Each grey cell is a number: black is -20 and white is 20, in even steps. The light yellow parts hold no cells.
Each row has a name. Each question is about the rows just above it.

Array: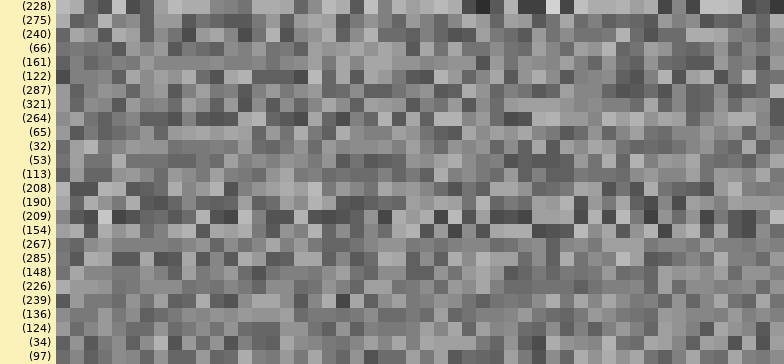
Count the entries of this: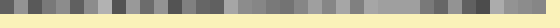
39
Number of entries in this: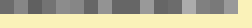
17

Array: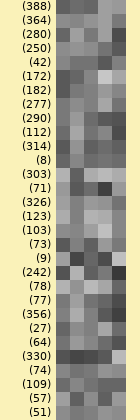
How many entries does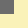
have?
1
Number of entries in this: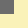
1
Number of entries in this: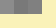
3

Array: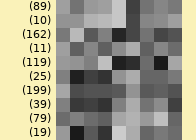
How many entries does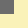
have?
1
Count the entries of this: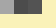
3
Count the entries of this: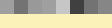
8
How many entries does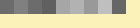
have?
9
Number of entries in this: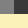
2
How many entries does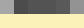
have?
6
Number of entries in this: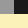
2

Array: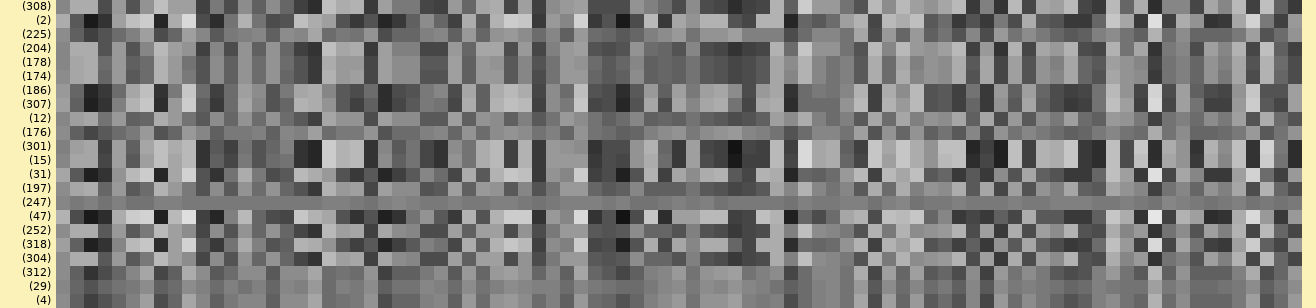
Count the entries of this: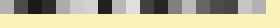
19
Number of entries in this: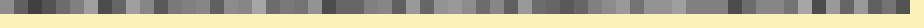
65
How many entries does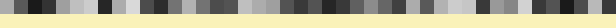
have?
44

